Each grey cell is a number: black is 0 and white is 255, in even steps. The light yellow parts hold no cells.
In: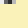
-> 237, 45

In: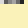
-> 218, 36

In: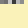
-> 199, 58

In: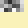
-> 247, 45

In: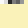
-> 250, 42

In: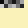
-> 208, 9

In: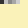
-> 206, 50

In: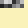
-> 215, 33
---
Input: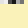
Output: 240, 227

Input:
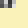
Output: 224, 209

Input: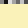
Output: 224, 195

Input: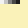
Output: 242, 196

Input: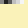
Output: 245, 216

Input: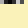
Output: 202, 174
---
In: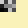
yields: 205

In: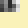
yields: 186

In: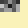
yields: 89

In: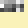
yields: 238

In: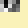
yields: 137

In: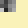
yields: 114

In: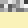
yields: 220
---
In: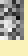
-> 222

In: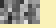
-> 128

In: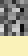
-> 71

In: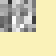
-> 165

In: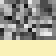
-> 107

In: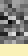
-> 122

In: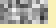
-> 117

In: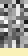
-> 182
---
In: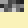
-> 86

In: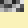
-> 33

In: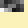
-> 79

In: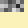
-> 100

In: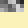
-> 200

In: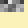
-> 138

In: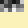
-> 19

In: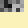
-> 138

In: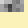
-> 134
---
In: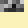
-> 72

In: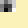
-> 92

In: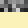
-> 50

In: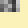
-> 56

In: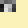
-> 163

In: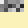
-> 67

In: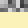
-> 197
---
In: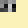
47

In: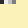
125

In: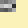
170

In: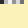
115

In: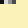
76

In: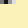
222
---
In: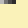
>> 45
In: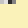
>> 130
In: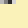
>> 214
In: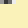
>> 237
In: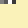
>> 57
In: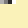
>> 254
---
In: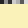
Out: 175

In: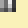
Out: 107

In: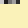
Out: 115

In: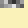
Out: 50

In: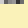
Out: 150

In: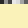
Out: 219
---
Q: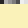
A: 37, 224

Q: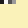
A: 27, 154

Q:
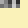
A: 171, 113

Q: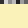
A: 48, 99

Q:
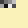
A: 61, 76

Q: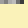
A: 158, 60
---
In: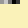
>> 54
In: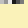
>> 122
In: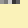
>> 95
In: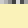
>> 164
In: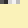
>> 187
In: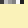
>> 33
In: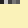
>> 92
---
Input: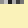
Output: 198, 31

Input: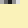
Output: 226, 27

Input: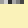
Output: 209, 45

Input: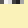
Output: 246, 34

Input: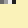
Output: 238, 32

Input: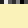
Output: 233, 3

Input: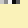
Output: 243, 9

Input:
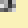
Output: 227, 42

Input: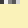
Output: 240, 59

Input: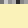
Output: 204, 44
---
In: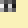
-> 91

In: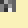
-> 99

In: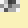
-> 246

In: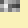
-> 151

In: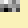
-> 68

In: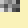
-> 57

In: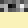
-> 53
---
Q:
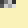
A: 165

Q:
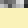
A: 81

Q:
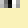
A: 20

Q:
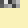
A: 174

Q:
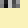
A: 195

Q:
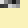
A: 209

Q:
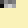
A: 208

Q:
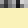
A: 116
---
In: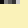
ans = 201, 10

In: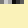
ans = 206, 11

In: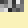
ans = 236, 36

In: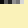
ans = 214, 9

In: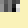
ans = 231, 7

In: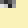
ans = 229, 35
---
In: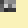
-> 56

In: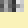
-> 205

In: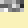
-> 194

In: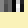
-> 19

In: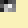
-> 140

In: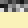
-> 104
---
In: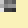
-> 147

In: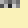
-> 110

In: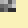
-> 201

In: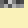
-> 74

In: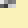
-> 129

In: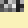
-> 40
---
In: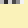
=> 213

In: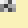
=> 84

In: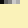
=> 130

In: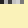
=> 62

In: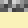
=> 90

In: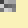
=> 163

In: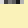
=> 122
